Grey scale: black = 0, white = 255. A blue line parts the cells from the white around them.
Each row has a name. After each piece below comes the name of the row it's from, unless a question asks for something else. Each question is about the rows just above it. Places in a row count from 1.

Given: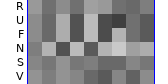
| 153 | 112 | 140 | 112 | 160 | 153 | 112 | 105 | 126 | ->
R
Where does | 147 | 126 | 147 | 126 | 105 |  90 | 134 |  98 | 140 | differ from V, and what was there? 4, | 134 |
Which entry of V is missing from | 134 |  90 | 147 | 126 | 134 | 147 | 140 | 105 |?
| 98 |
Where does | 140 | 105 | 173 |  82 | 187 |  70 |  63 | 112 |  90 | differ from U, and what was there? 6, | 76 |

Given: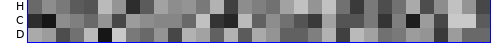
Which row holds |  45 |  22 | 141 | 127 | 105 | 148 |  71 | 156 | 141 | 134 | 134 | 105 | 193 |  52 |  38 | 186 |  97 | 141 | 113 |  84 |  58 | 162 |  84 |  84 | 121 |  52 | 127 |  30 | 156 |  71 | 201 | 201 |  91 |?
C
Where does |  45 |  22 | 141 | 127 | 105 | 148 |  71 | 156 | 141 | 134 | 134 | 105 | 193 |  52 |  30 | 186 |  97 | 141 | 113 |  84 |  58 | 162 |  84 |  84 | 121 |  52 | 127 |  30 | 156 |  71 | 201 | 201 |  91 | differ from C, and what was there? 15, | 38 |
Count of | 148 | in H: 4

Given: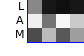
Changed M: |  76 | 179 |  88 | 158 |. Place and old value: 2, | 187 |
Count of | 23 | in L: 2
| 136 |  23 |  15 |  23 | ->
L

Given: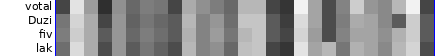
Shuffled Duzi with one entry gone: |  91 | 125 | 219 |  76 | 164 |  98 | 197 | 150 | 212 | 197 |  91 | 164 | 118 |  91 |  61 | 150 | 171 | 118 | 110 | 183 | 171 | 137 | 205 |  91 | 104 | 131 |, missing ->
| 69 |
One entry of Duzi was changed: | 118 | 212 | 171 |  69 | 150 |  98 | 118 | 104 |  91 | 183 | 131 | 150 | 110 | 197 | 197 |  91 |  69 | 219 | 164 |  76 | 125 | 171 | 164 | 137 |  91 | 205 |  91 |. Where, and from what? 17, | 61 |
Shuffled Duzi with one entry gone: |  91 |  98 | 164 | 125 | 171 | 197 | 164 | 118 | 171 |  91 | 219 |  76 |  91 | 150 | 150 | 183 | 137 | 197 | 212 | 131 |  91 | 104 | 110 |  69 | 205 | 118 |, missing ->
| 61 |
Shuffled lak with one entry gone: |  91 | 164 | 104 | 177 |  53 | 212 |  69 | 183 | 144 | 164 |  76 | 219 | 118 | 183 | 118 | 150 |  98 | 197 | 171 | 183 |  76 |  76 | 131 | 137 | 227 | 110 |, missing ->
| 191 |
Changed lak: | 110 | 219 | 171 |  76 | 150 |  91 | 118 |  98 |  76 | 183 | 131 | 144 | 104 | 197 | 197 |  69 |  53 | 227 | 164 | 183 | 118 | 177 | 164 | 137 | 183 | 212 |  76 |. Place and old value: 14, | 191 |

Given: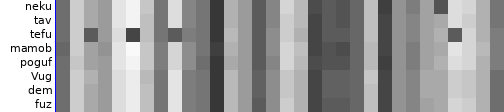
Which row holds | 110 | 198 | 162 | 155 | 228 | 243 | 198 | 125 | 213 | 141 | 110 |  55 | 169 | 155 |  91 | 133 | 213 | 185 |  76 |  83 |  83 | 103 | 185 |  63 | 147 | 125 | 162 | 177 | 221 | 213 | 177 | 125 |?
poguf
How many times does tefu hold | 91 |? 6

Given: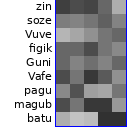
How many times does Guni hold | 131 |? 2
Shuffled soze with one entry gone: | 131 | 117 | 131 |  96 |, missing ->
| 125 |
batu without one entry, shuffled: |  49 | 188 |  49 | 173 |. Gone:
| 195 |
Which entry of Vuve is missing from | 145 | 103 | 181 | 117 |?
| 166 |
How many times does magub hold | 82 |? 0

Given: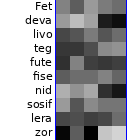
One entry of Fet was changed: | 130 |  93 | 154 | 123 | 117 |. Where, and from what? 5, | 109 |
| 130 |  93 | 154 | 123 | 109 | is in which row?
Fet
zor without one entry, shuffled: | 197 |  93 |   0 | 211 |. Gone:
| 6 |
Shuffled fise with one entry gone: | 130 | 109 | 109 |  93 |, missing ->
| 101 |

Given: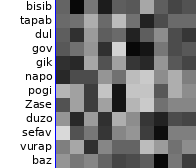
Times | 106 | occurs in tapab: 4
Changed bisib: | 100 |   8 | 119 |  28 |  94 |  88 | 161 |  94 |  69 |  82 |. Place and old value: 7, | 167 |

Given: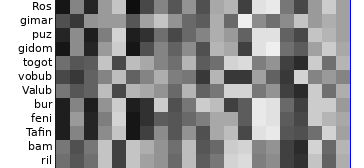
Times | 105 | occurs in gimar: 2
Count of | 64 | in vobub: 0
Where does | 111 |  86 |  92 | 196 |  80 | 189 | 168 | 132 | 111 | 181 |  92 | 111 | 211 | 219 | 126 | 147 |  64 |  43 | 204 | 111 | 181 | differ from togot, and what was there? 5, | 72 |
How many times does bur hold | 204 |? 5

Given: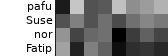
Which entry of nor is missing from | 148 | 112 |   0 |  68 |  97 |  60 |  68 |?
| 104 |
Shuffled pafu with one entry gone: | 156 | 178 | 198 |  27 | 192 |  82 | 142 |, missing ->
| 89 |
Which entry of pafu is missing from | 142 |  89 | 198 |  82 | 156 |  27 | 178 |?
| 192 |
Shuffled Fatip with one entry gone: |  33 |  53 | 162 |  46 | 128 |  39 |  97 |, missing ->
| 14 |
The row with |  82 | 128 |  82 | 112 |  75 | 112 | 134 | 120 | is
Suse
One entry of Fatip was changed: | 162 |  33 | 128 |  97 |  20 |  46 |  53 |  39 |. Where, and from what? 5, | 14 |

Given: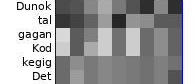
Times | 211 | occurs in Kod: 0
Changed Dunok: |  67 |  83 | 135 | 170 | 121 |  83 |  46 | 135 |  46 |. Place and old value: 1, | 75 |
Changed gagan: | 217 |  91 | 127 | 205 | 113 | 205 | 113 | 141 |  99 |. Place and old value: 7, | 107 |
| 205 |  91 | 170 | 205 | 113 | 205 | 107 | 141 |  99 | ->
Kod
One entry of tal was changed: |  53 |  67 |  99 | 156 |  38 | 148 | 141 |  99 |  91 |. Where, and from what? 8, | 91 |
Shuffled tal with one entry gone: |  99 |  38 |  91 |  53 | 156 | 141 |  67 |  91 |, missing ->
| 148 |

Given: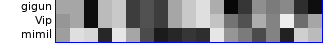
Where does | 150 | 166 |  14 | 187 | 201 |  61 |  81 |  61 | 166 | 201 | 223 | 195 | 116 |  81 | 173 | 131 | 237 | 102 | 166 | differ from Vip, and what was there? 18, | 109 |
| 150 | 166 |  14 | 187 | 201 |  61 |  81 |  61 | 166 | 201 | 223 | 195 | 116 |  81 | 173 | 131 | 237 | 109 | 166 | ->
Vip
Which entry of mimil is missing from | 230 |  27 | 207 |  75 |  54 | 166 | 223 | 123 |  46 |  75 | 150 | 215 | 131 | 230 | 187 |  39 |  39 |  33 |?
| 158 |
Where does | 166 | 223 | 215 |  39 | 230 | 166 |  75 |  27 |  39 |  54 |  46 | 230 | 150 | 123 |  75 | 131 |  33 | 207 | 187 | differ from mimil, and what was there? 1, | 158 |

